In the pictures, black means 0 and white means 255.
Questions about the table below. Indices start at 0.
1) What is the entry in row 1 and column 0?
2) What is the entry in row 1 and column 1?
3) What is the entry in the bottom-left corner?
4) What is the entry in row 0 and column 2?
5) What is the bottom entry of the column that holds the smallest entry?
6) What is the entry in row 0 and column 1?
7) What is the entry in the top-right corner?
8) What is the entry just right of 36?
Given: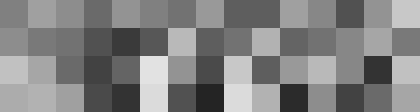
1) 141
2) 121
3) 172
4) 141
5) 36
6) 160
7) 200
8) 219

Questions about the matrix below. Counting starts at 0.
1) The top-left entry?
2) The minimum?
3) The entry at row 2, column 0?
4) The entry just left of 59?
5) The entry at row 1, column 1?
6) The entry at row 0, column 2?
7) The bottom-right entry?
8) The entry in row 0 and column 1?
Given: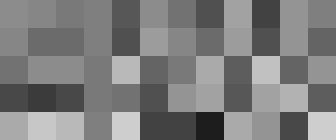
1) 140
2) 29
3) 114
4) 72
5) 107
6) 121
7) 206
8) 134

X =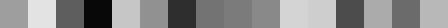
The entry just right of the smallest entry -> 198
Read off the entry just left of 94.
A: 227

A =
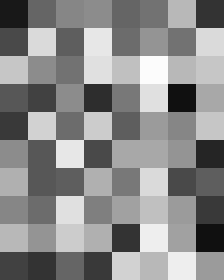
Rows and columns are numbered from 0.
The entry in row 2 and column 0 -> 198
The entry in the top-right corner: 51
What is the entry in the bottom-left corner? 65
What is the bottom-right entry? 155
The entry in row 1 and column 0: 73
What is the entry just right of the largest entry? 184
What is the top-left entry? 24
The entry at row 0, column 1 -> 101
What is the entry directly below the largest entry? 224
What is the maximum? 252
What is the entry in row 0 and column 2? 134
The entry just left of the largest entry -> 192
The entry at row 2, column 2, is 114

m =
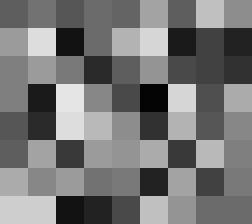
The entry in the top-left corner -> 94
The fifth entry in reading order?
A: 100
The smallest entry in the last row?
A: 18
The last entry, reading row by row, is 107
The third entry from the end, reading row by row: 148
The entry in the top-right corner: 141
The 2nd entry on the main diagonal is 221
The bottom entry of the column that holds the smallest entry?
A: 192
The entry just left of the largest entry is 26
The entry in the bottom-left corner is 206
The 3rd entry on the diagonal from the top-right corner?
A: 73
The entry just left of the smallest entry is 73
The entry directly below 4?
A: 49
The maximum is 229
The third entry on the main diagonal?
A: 121
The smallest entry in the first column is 86
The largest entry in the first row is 192
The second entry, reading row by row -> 114
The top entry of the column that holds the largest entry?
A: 86
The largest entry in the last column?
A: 171
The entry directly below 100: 179

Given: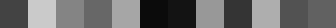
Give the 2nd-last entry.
82
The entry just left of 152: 19
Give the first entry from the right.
97
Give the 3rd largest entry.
166

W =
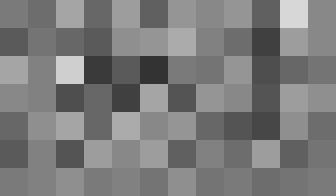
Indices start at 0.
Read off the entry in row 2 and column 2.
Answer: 207
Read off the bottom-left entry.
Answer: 122
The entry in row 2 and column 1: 129
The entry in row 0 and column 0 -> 122
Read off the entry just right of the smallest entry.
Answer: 122
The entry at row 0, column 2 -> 165
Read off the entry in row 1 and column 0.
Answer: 90
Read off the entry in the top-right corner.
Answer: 136
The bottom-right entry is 122
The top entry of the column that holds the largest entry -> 215
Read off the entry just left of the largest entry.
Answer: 96
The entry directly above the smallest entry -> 149
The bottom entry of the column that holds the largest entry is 116
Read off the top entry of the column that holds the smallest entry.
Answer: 96
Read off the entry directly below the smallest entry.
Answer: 165
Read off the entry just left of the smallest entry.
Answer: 90

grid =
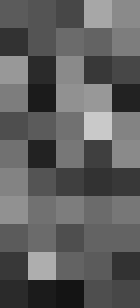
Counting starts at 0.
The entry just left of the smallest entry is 27
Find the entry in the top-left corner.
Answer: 91
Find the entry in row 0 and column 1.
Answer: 84
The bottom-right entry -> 71
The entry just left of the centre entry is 34
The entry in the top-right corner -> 138
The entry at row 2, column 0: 152
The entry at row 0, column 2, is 71
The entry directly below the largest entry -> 63
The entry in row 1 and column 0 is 50
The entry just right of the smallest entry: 78
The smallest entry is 20
